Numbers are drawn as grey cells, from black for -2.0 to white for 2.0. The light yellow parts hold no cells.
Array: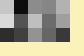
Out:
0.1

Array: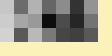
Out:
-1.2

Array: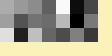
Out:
-1.8

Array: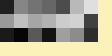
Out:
0.9

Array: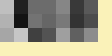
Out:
-1.1

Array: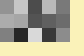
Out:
0.9
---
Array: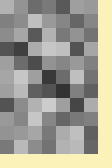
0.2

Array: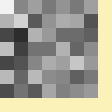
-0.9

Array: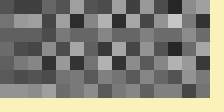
-0.5

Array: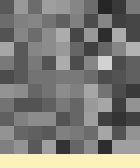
-0.7

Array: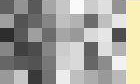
-1.3

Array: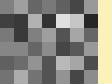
-0.1

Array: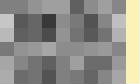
0.9
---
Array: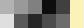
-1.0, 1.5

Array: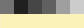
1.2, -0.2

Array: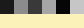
1.1, -1.6

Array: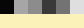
1.5, -1.9

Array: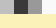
1.9, 1.0

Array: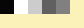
0.0, -1.9

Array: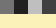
-1.0, -0.2
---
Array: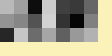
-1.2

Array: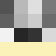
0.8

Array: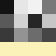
1.3

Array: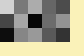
-1.9

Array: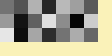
0.2

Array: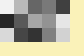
0.6

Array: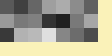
-1.5

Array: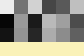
0.9

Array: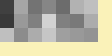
0.0

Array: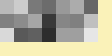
0.1
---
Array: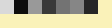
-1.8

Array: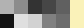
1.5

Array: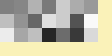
0.6

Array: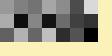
0.8

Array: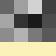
0.8

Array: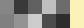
0.3

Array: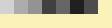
0.7
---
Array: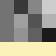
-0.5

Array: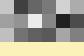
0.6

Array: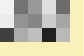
-1.5

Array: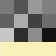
0.2

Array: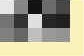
0.4

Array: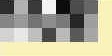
-0.6

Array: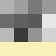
0.3

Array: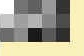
-0.6

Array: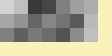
0.2
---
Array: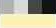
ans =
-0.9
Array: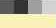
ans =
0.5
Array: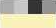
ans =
-1.2
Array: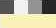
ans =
0.3
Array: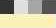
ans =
0.6
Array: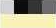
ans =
-1.2
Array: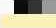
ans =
-1.2
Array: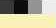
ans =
0.3
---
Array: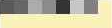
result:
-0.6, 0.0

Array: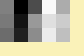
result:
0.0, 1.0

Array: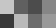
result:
1.1, 0.4

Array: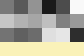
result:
-0.1, -1.3

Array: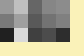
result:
0.4, -1.3

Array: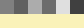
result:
0.0, -1.0
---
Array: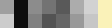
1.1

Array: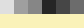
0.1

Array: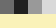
-0.3

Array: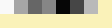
0.6

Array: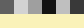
0.5

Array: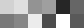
1.5

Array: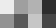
0.8
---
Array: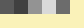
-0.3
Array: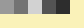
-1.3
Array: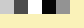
0.3
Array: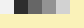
1.3
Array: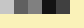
-1.0
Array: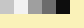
-1.8
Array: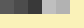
0.8
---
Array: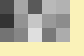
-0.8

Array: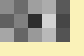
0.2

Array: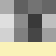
0.7

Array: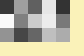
-1.1

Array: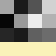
0.6

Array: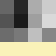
-0.4

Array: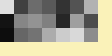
1.5
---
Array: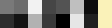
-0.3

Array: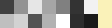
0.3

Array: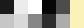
1.7

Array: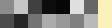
1.1

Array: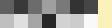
-1.1

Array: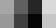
-0.5
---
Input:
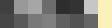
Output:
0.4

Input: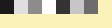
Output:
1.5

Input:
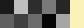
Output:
1.0

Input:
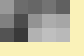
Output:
-0.3

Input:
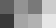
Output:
0.3

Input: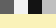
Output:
1.8

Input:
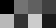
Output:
-0.2
